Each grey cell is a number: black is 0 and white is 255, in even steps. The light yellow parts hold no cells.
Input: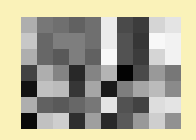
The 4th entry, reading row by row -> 97
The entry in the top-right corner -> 228
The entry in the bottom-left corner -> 10
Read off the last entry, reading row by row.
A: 145
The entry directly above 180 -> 248
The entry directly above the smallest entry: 82
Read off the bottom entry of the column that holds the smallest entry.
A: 89
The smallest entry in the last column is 119
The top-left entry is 174
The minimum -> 3
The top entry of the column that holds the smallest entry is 74
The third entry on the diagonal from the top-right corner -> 60
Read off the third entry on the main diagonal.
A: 89
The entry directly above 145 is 228
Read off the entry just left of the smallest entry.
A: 180
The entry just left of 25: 166
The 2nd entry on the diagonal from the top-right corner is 248
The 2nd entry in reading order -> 119
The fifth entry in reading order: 111

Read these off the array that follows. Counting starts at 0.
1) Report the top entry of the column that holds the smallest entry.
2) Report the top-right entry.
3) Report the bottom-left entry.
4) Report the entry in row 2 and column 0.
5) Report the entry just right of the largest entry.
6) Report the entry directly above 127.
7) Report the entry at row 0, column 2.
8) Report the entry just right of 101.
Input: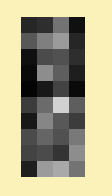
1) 38
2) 16
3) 30
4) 16
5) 94
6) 46
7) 115
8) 81

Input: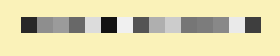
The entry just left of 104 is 155
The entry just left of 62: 234
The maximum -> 240

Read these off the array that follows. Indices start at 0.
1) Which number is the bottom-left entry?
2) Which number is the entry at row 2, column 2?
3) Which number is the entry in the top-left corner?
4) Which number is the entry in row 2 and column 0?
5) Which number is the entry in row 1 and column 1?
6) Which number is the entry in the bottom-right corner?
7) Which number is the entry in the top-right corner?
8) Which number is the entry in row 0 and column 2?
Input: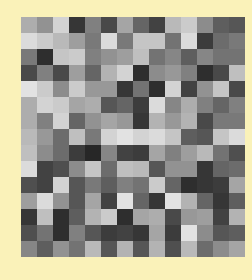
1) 134
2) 197
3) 173
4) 121
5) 203
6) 165
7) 86
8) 211

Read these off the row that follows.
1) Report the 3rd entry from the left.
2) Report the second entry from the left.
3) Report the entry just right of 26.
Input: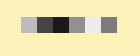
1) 26
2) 68
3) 144

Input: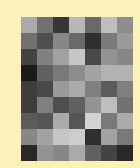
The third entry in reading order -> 54
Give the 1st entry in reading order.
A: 170
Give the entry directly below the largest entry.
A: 47
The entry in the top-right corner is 141
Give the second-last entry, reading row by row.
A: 67
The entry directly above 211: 147
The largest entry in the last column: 178
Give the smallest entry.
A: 27
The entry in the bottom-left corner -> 40
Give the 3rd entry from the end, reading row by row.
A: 97
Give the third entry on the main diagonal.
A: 162
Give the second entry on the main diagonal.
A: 79
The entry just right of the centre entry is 128
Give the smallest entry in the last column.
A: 40
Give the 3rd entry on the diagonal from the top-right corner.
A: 73

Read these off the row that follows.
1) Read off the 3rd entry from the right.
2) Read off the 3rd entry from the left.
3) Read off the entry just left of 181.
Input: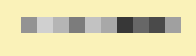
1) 103
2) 181
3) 208

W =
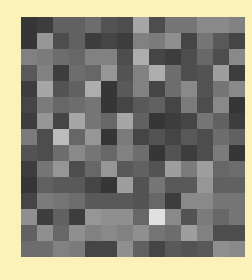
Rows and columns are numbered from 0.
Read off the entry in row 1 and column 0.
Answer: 54
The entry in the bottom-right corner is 137
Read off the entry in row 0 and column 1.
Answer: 61
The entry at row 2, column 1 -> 123
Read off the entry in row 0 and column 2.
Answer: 97
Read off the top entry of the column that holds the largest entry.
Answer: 77
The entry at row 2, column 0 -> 129
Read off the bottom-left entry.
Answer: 109
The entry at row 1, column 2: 77
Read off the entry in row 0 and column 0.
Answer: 54
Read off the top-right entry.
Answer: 129
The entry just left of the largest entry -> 103

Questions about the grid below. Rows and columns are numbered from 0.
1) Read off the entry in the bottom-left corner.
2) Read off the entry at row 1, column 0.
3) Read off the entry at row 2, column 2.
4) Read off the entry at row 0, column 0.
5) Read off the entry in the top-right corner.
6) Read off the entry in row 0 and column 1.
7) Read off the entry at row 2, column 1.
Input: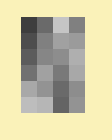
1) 189
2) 77
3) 141
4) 62
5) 128
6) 106
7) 134

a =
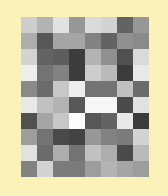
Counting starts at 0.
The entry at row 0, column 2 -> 225
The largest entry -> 252
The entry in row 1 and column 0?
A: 173
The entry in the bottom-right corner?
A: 157
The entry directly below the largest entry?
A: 67
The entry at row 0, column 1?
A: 179
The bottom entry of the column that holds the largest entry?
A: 123
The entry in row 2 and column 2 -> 93
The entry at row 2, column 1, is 99
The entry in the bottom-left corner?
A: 130
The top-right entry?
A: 151
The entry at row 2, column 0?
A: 211
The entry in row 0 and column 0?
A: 205
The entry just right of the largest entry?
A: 87

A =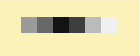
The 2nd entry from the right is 187
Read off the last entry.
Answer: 240
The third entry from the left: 19

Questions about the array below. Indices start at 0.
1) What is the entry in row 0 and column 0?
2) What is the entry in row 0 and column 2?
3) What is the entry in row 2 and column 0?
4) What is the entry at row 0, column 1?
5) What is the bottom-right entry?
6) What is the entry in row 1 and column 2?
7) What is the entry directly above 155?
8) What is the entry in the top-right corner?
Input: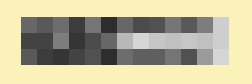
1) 103
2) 109
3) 89
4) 89
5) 213
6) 125
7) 192
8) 206
